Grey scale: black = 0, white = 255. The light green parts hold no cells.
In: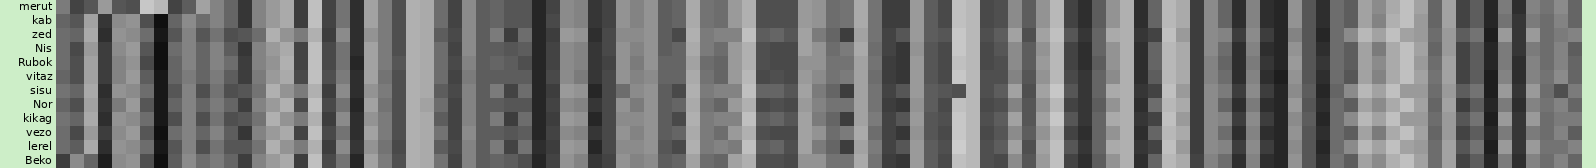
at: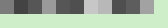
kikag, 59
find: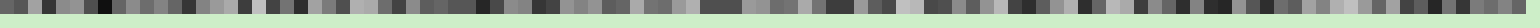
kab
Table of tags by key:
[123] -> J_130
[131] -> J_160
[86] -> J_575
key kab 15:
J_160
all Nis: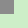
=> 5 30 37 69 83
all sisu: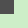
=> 11 13 25 65 67 70 108

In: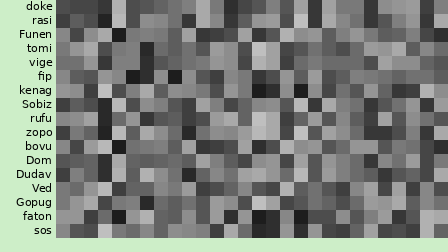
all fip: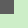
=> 2 18 21 28
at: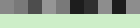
kenag, 10

